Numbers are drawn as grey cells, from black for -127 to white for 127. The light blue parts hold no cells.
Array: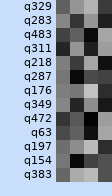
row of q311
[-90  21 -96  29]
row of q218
[  -1  -68   37 -111]
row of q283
[  6 -74  21 -96]

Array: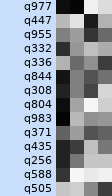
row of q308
[-93   0 -58  86]
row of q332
[-81  22  63  44]
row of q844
[-107    0  -44  -14]
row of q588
[-74 118 105 112]
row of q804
[-114   36  118   78]

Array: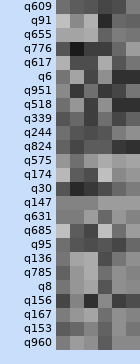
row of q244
[-16 -42 -50 -42  -3  15]
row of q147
[ 3  3  3 28 28 28]
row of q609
[-16 -35 -42 -57 -50  -3]
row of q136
[-10  36  43 -50 -10  15]

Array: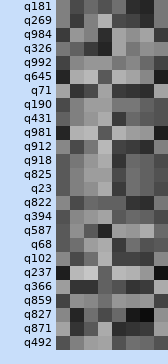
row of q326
[ -8 -30 -68 -90  35  -8  15   7]
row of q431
[-30   0  22  43 -68 -22 -38 -45]

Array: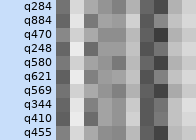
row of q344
[-25 101   1  35  20  74 -38 -12  66  95]
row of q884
[-25 101  -6  35  28  81 -38   8  66  88]

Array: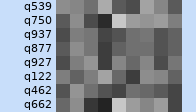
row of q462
[-44  20 -15 -44 -58 -15 -23 -37 -58]
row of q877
[-37  13  -9 -66 -29 -15 -15 -44 -29]

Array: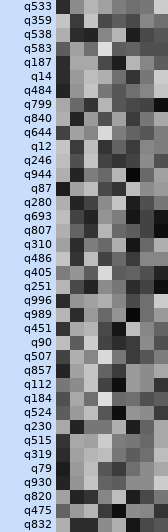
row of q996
[-83  20  33  47   6 -54 -16  76]
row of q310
[  33  -83   -2  -22   47 -105  -22   47]
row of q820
[ 33 -91 -75   6  61 -98 -54  -8]
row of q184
[-47  40 -16  95 -22 -16 -47 -34]
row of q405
[ -2  20 -34  89 -34 -28 -47 -91]

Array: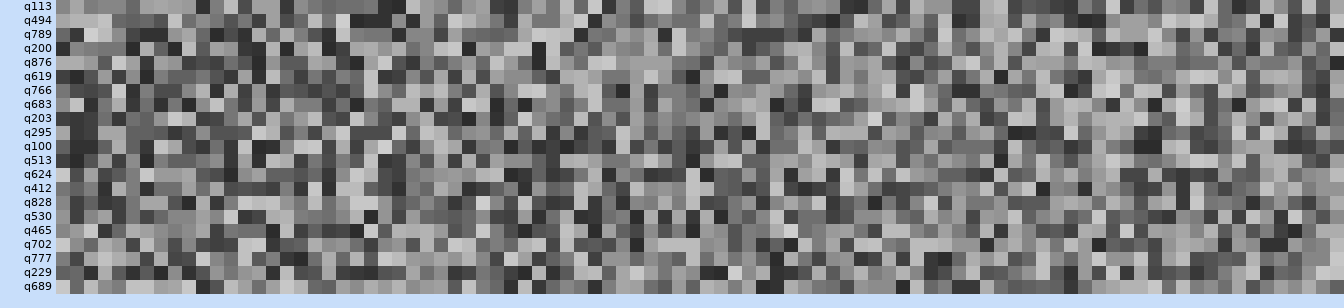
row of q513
[-63 -83 -44  26 -63  12 -83  -2 -30 -30  -9  12 -71  32 -77  59  45 -63
  -9 -51  -2 -37  65 -71 -63   6 -44  38 -63  45 -51  32  12  12 -30 -63
  45  51  32  -9  -9  26  65  26 -37 -83  20  59  65 -30 -30  32  38  12
  59  45  26 -63  38  45 -44  12 -16  32  12  -9  45 -83  38  -9  59  -9
 -44   6  38  71  45  -9 -16   6  45  71  65  12  65 -37  45  51  38 -37
 -57  32]
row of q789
[-23 -71  78  59  12 -57 -77 -77  20  38 -23 -83 -51 -77  45 -23  45  -2
 -44 -77  65  -2  -9  -9 -77   6   6 -57  32 -16 -23 -30 -23  38  71  65
  59 -77  -9 -16  32  12  38 -77  65  -2   6 -23 -51 -63 -63 -63 -37 -71
  38 -23  -2  20  26   6  45  -2 -44  71 -16  12  59  38  65  -2 -71  71
  59  45 -30  59  32  32  71   6 -57  20 -63  -2   6 -57  20  12 -63 -30
  26 -71]
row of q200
[-77   6  -2  -9  -9 -83  45 -30 -83  59 -37  32  20 -71 -77  51 -83  32
  59 -83 -63  38  45  20  45 -16   6  59  71 -83  32  12  65  65 -83  65
 -37  -9 -37  26   6  -2  45 -16  65  20  -9 -30  26 -63 -37  -9  45  51
   6 -44  59 -44 -23  65 -44 -57 -16  45  -9 -44  12  51   6 -57  51  59
 -51  71 -83 -71 -51 -83  59  45 -23  -2  59 -63 -23 -71  51 -30 -44  20
 -23  59]
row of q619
[-63 -83 -44  26 -63  12 -83  -2 -30 -30  -9 -44 -71  32 -77  59 -16 -63
  -9 -51  -2 -23  65 -71 -63   6 -44  38 -63  45 -51  32  12  12 -30 -63
  45  51  32  -9  -9  26  65  26 -37 -83  20  59  65 -30 -30  32  38  12
  59 -51  26  -9  38  45 -44 -57 -16  32 -51  -9  45 -83  38  -9  59  -9
 -44 -71  38  71  45  -9 -16   6  45  71  65  12  65 -37  45  51  38 -37
 -57  32]
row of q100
[-30 -77 -77 -30  45 -30 -71  65  38 -51 -71 -16 -71  65 -83 -77   6  65
  71 -57  45 -63  38  78 -23 -63  12  59  38 -71  -9  -2 -83 -37 -77 -63
 -83 -57 -37 -71  59 -57  -9 -63 -37 -71 -51  32 -44  38 -71 -16 -16  59
  32 -71 -23 -30  12   6 -44 -30  38 -37 -16 -16 -16 -63  59 -16 -44 -30
 -71 -51  45  -2 -30 -83 -83  51  65 -51 -63 -30  26  38  38 -57 -71 -63
 -30 -51]

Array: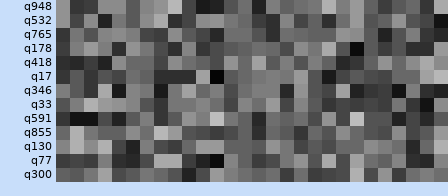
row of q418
[-80 -87 -66 -93  11 -23 -23 -58  11 -17 -30 -52  18 -23  33 -38  -2 -44
  -2 -30 -87 -73 -30  18 -23  11  41  11]
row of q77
[ -66  -58  -66   -2  -80  -87  -52   41   41  -66  -93 -116    4  -30
  -66  -52   -9   18  -44   41  -52   33  -17  -30    4  -80  -87    4]
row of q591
[ -73 -108 -108  -52  -93  -38   -2  -73  -38   18   -2   61   -9  -30
  -87  -17  -30  -17  -52   18  -58   61  -44  -44  -93  -58  -87  -38]
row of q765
[-73  -9 -44   4  11  -2 -58 -66  11 -38 -58 -87 -17 -17 -44 -80 -17 -23
 -30 -30  18  11 -38 -93 -44  -2 -73 -87]
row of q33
[ -44   -2   48   25   18    4  -44  -73   -9   -9    4  -17  -58    4
  -17   25  -58    4  -38  -73  -58  -66  -58  -66   -9  -73 -108   11]

